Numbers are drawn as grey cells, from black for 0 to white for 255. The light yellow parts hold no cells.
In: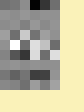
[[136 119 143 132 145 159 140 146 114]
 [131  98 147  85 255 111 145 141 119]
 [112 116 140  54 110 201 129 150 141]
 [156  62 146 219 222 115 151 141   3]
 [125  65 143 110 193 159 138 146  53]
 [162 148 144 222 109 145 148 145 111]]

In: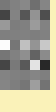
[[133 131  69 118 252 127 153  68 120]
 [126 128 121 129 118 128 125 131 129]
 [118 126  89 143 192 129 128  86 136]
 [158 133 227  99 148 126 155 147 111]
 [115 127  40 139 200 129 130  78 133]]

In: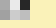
[[161 170]
 [204 234]
 [190  39]]

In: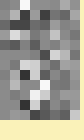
[[138 138 139 138 129 140 138 103 154 105 138 130]
 [152 138 125 184 170 122 138  90 219  70 179 138]
 [146  51 138 138  51 214 138 129 173  70  62 248]
 [ 71 208 240 138 206 207 129  93 121 108 155 142]
 [ 89  95 204 248  93 138  77 138 138  98  63 142]
 [110 136 132 121 135 112 211 129 194 155 116 138]
 [ 96 117 154 118 117 162 183 153 138 131 103 170]
 [200 150 153 144 150 156 118 138 119 138 166 145]]

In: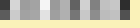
[[ 92  60]
 [203 214]
 [162 157]
 [166 163]
 [226 245]
 [159 154]
 [176 177]
 [118  98]
 [200 209]
 [141 129]
 [188 193]
 [193 199]
 [ 81  45]]

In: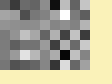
[[118 126 124 123 147 165 101]
 [ 82 154  95 147 143 158  58]
 [ 92 226 115 193 140  78 107]
 [101 183 115 167 141 120 100]
 [134 135 155 100 161 130 141]
 [ 53 172  62 177 133 166  15]
 [219   6 179  65 143 254 189]
 [103 192 106 194 130 123  99]
 [161 132 201  59 180  94 197]]

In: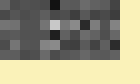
[[ 94  76  87 116  73 103]
 [ 93 117  90 113  85  76]
 [ 75  85  82  83  77  82]
 [ 79  83  83  82  82  79]
 [106 132  82 116  94  75]
 [ 76 138  31 200  73  18]
 [ 86  66  97 119  78  92]
 [ 90  63  74 138  62  89]
 [103  90 108  42  88 107]
 [ 91  67  98 125  68  97]
 [ 89  95  79  82  74  92]
 [ 97  44 103 131  61  68]]
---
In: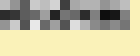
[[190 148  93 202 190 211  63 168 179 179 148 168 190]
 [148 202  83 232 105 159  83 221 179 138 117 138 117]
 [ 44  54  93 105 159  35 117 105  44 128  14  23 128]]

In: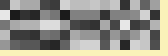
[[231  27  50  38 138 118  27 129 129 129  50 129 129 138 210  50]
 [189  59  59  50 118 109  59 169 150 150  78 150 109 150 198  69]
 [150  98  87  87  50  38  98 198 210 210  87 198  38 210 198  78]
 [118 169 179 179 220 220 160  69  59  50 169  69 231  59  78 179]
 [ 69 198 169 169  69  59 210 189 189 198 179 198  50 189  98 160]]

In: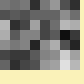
[[183  47  69 161  69 110 183 173]
 [173  90 131 131  69  90  15  57]
 [141 120 131  36 141 173  80  36]
 [120 110 120  47 120 151  80  47]
 [100  47  69  80 151 161 224 183]
 [ 80  90  80 100 100 100 141 110]
 [ 69  57  57  90 131 141 205 161]]

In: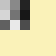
[[214 116  23]
 [195 137  35]
 [ 96 233  76]]

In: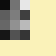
[[103 145 186]
 [ 94 125  63]
 [ 22  82  53]
 [ 12 115 231]]

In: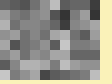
[[198 124 145 166  71  92 102 113 124 189]
 [178 113 134 134 124 102  61 134 145 166]
 [166  83 113 124 145  92 198 124 124 134]
 [157 124 113 134 145  83  52 124 157  52]
 [145 157 113 134 113 166 178 113  92 157]
 [134 157 113 145 134 166 166 102 102 102]
 [102  92  83 113 145 189  92 102 102  61]
 [ 92 134 178 178 166 124 189 157 145 145]]

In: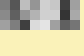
[[160 126  63 219 228 160  96 117]
 [138  96 149 179 208 208  52 169]
 [126  86 190 149 208 199  63 160]]

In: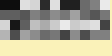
[[213  23  95 191 171 203 234 203 213 223  67]
 [180  77 161 140 107 119  67 140  77 128 128]
 [ 95  95  86 128 107 140 119 161 107  86 119]
 [ 13  13 223 213  43 223  32  32 107 128 234]]

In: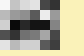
[[247 196 218 227  71  51]
 [227 186 208 208  90  62]
 [208  10  40  20  20 132]
 [186 154 143  90 236 154]
 [ 80  51 113 122 166  71]]
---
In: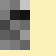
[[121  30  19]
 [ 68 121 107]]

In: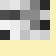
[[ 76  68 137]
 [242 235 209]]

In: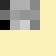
[[114 158 148]
 [  0 179 205]]

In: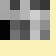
[[164 160 181]
 [  3  92  72]]

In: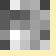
[[ 92  84  95]
 [ 91 150 134]]

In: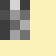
[[ 78 152 108]
 [ 61 103 173]]
